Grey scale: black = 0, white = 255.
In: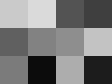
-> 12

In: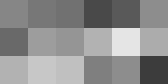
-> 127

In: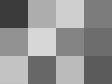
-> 103

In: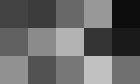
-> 119

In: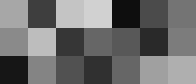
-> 102

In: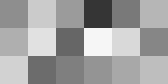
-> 148
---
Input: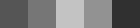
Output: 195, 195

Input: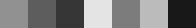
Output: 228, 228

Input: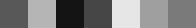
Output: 70, 230

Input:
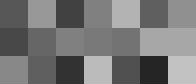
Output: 121, 194

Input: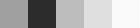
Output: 189, 250

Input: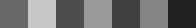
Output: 154, 199
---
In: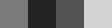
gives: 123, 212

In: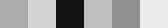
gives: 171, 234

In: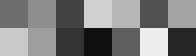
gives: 109, 37

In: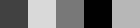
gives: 65, 183

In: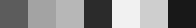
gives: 92, 24

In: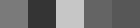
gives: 122, 87
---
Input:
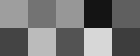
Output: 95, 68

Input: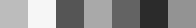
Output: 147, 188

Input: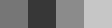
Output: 198, 118

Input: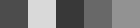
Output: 146, 76

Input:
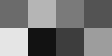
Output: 83, 229

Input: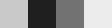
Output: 236, 201
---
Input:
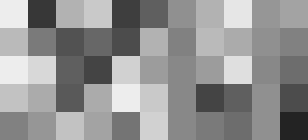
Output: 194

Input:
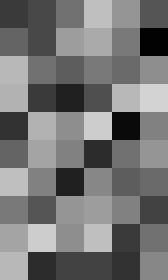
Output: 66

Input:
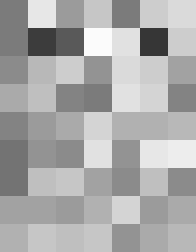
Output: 191

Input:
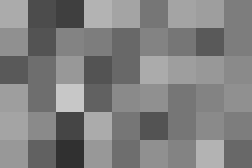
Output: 48

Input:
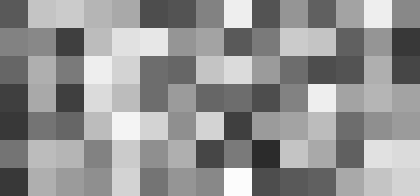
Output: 155

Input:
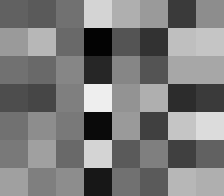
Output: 141

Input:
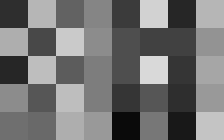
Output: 174

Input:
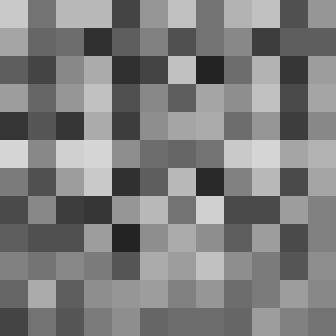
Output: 86
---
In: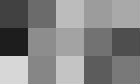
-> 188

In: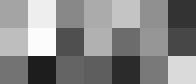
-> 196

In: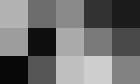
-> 137

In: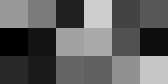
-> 206

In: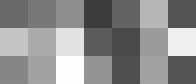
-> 99

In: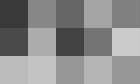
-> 102

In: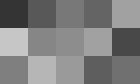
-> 120
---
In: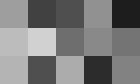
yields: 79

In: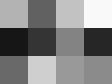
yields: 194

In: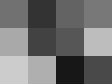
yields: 99

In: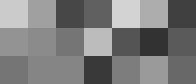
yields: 71

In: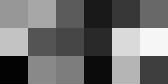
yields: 91

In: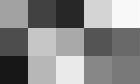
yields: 39

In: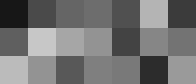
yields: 101

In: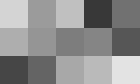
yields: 192

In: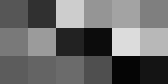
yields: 205
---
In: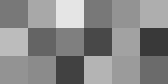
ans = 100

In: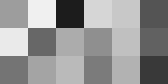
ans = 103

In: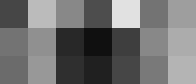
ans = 144

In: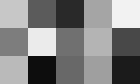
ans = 235

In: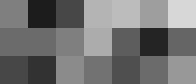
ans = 107

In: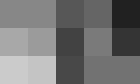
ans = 155

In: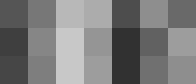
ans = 134

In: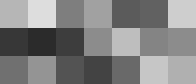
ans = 43

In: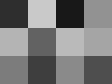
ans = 98
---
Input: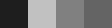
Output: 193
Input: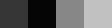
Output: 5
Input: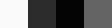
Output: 44
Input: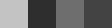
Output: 46
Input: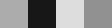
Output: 23
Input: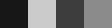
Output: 203
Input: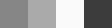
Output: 170
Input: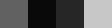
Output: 9
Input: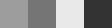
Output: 117
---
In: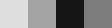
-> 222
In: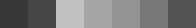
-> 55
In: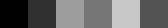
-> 1
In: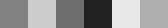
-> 129
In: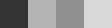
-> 51
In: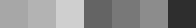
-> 167
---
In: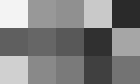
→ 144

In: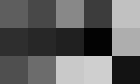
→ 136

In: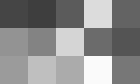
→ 91

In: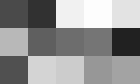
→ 241

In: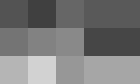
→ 102

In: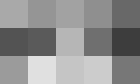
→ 162
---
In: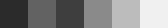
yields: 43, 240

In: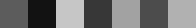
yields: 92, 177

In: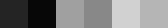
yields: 36, 181

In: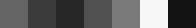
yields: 100, 19

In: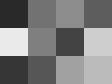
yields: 41, 187

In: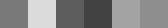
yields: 121, 142

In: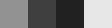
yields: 146, 230
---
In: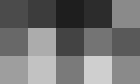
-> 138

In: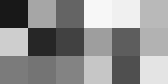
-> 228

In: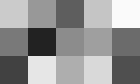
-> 79

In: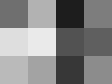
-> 140

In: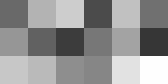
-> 254

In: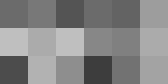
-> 163

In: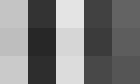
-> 85

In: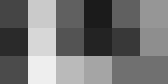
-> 112

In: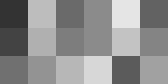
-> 161
